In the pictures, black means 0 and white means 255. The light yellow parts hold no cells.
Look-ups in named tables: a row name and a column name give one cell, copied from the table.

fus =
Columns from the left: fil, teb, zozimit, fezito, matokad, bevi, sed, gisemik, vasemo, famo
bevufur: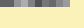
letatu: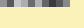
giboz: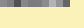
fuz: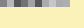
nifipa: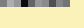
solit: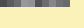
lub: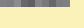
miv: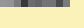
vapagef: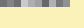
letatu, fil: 147
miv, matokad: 108
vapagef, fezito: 202
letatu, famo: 136
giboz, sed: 139
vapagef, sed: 103
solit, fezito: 152
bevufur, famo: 155
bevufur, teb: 98
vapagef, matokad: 174
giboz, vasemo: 148
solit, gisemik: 134
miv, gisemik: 115
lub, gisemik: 103
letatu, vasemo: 87
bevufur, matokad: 129
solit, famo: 106
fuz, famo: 174
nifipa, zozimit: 150

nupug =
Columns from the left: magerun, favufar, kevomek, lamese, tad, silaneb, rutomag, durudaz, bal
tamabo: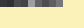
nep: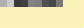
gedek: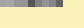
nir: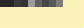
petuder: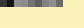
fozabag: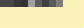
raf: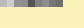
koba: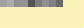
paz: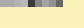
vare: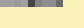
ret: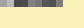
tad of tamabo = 159
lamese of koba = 147
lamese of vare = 161
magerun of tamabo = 56
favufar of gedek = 167
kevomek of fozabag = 55
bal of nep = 120
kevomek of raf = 146
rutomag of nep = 81
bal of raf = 110
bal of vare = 106
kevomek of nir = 58
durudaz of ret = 81
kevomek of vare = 154

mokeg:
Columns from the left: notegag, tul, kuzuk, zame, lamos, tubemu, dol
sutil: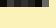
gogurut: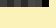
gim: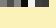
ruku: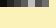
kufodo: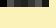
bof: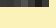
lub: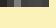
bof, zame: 82
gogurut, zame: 45
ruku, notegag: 15
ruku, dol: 111
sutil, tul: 62
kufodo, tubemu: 85
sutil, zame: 50
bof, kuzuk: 64

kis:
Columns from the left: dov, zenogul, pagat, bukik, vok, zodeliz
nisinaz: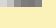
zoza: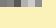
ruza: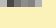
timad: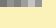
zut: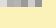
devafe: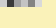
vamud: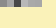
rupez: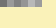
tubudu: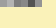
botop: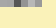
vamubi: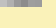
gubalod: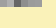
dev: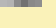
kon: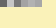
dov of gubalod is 159
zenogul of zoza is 132
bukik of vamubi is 140
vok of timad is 196
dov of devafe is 206
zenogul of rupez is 154
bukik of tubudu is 136
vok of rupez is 184
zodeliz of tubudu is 148
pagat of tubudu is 125
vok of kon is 178
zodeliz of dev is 142
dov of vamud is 139
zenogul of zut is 175
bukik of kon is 163
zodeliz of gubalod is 157
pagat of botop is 86
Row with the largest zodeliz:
devafe

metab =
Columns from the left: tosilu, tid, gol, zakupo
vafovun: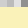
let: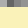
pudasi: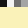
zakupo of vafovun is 144
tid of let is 101
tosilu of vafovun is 206
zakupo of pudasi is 164
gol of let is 132
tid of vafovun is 187
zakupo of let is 147
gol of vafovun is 225
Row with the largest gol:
vafovun

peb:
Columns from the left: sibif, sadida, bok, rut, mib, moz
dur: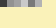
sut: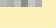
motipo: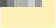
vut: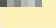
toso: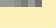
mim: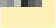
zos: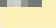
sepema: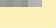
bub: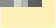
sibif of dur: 59
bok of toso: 141
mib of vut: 200
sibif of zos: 122
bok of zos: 207
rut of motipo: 173
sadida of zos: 203
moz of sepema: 182
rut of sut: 139
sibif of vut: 85
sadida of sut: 172
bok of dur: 162
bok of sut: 191
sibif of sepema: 155
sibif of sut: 185
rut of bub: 180
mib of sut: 198
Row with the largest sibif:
sut

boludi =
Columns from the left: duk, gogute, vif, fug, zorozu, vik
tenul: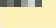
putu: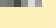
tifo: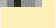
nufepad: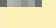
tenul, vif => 71
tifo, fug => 143
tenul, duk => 86
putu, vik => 156
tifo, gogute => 125
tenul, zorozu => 211
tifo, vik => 176
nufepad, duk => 105
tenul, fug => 152
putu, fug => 141
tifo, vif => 39
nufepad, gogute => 176
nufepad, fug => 145
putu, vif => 75
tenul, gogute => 120
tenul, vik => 96
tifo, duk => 177
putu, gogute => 119
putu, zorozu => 217
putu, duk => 126

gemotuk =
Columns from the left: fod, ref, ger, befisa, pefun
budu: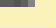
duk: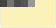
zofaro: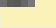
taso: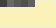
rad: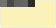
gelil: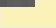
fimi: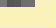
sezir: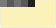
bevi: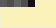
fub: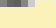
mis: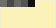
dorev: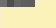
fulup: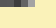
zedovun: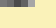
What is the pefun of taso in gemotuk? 96
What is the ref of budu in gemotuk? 93
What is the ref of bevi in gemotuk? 78
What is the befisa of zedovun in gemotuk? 98
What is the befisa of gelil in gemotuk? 91
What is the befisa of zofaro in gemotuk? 102
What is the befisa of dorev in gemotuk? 95
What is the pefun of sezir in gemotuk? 30
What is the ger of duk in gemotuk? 75
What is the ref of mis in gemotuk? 71
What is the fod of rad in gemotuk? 113
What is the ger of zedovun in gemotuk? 75
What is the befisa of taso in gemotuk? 79

